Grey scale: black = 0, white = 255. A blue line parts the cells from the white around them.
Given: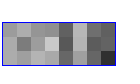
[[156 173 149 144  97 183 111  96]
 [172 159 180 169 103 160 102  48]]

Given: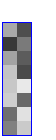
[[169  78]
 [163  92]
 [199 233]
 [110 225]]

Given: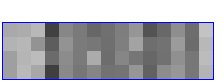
[[169 172 184  65 135 122 103 112 126 150  83 104 142 109 195]
 [159 181 188 107 140 122 171 109 134 118 103 113 144 119 188]]

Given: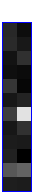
[[ 40  13]
 [ 19  48]
 [ 54   6]
 [ 62 226]
 [ 28  26]
 [ 87  99]]

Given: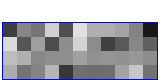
[[ 62 134 118 209  80 224 175 174 164 131  24]
 [189 176 136 142 143 160 145 149 146 151 141]]

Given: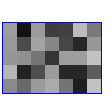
[[157  19 155  61  65 188 122]
 [150 145 117  53 158 158 194]
 [138 105 154 170 116  30 193]]

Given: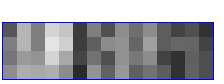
[[ 86 181 126 212 197  60 127  80 141 110 140  93  67  80  50]
 [118 154 147 212 168  69 114  80 146 120 140  66  49  95  79]]

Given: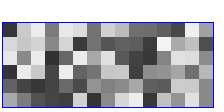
[[ 54 202 236 123 232 221 115 208 187 111 109  95  71 239 161]
 [231 137 235  49 103 236 168 224  89  66  56 132 225 221 140]
 [ 98  68  55  68 105  74 147 129 138 168  95  91 204 203 137]]
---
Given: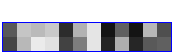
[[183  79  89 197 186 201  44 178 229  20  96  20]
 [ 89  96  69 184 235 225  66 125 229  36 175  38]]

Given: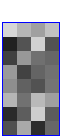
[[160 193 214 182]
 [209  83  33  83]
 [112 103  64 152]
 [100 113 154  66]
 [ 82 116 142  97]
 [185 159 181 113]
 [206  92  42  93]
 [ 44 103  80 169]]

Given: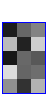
[[102 131  29]
 [ 34 206 187]
 [104  88  23]
 [101 110 220]
 [ 50 178 144]]

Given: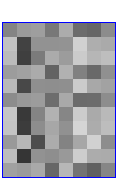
[[102 140 132 154 158 120 172 108]
 [174 170 194  66 146 146 147 209]
 [182 190 187  63 123 171 156 203]
 [105 144 156 161 171  99 177 129]
 [168 162 185  72 143 142 143 203]
 [108 141 140 152 156 109 169 107]
 [170 185 198  57 132 178 134 204]
 [172 189 196  60 141 167 145 213]
 [209 141 153 183  77 172 131 167]
 [172 171 189  53 146 142 153 205]
 [ 96 134 161 155 169 103 183 115]]

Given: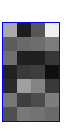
[[ 86 239 169  28]
 [110 124  93 105]
 [ 31  55 111  31]
 [ 62  15  33  57]
 [131  57  42 159]
 [ 76 125 119  63]
 [115 105  80 120]]

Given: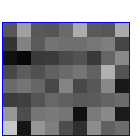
[[ 86 170  87 160  88  85 106 172  90]
 [126  70  52 130  90 115 111 111 118]
 [101 137  17   7  57  59  74  83  57]
 [176  83  72  92  80  97 106 117  97]
 [136  25 106 116 102  71 131  72  87]
 [100 107  60  64  84 103  96  89  90]
 [137  26 151  77 117 121 117  16 122]
 [ 96 108 200  22 150 126  77  47 140]]

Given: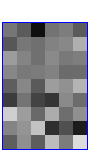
[[125  90 118  91  15 115]
 [136 175  87 119 112 130]
 [121 126 156 132 112 138]
 [107 108 135 121 123 130]
 [145 180  94 135  90 157]
 [138 108  60 116  67  53]
 [110 144 207 157 105 172]
 [ 80  28 132 148 194  46]
 [124 220  94 143  93 188]]
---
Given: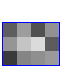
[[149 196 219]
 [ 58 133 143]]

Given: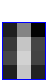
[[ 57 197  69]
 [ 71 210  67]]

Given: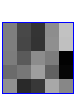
[[126  70  51]
 [124  90 140]]

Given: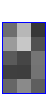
[[155 199  81]
 [ 90  70 117]]

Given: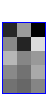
[[137  36 220]
 [183 134 153]]

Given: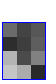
[[ 45  62  94]
 [180  75 129]]

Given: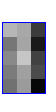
[[118 165  25]
 [137 198  65]]
